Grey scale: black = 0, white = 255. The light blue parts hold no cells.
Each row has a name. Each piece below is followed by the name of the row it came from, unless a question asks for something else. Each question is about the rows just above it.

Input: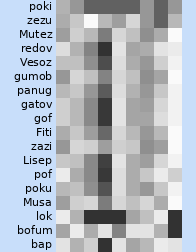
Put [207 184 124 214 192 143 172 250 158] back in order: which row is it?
Mutez
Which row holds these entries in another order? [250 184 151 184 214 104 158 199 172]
Fiti
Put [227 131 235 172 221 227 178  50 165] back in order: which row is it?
redov
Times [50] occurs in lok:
4
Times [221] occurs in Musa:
0
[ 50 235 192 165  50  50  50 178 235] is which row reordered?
lok
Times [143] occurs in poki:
0

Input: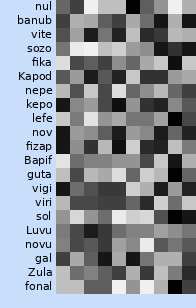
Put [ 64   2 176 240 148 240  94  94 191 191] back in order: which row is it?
fonal
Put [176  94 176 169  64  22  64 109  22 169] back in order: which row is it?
banub

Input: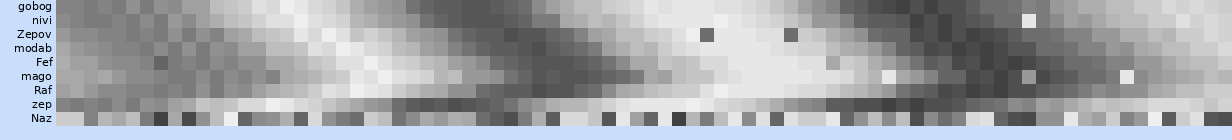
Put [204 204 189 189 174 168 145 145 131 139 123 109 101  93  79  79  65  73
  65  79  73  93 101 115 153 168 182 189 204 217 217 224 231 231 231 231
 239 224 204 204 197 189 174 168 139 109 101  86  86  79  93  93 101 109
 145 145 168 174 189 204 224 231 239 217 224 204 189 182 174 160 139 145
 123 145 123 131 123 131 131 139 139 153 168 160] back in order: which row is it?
Raf
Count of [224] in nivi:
6
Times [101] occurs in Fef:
4
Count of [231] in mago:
8
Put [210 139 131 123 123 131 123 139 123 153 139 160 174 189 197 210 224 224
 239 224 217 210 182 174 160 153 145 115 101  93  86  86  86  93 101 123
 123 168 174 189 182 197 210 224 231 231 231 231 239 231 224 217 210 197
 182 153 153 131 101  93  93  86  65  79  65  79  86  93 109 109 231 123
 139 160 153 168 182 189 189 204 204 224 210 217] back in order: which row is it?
nivi
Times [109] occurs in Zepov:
6

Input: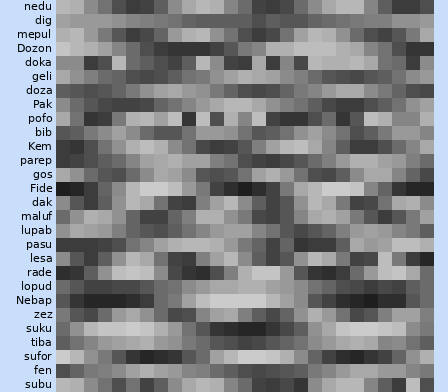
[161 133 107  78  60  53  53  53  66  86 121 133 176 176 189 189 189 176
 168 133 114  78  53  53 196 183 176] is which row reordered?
Dozon
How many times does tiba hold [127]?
0
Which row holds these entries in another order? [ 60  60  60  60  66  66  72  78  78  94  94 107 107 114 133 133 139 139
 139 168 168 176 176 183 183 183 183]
nedu

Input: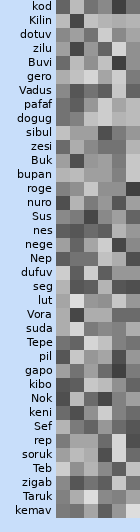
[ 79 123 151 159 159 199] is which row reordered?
Buk
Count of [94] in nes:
2
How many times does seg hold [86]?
2

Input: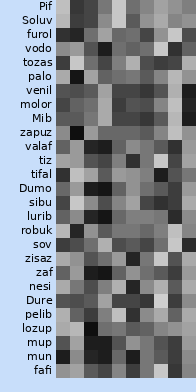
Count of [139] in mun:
2
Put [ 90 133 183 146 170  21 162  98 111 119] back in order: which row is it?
palo
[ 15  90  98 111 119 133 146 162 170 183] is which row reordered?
lozup
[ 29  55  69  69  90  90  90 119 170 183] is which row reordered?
Mib

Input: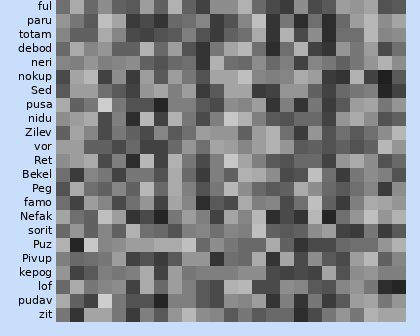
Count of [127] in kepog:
7
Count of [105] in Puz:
4

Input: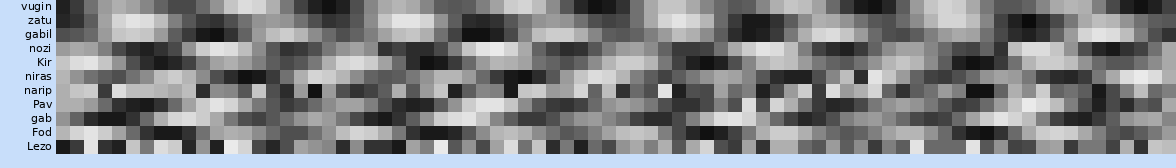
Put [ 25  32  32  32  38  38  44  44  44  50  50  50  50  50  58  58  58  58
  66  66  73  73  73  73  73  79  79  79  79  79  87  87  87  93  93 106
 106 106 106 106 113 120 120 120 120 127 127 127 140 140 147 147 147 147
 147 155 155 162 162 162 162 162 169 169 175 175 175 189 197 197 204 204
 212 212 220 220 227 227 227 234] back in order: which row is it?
Pav
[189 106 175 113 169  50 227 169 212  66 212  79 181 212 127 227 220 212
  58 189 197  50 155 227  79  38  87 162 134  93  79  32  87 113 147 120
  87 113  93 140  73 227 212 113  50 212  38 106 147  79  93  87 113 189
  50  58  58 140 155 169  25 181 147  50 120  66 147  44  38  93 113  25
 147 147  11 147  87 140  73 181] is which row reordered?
zatu
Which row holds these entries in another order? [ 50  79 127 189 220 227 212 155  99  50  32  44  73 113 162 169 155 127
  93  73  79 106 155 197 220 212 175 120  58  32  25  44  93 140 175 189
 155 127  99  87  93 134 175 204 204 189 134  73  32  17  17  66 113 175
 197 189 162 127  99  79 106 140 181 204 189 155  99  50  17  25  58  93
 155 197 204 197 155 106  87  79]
gabil
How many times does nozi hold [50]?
6
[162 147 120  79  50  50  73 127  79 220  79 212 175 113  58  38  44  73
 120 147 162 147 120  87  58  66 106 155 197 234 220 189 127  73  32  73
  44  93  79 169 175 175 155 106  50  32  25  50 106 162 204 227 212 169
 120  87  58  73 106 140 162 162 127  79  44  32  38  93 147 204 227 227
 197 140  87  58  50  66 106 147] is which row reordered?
Pav
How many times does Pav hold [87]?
3

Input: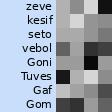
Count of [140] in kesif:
1
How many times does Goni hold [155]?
3
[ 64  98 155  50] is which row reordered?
Gom
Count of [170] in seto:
2
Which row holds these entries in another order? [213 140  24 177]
Tuves
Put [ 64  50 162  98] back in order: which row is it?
vebol

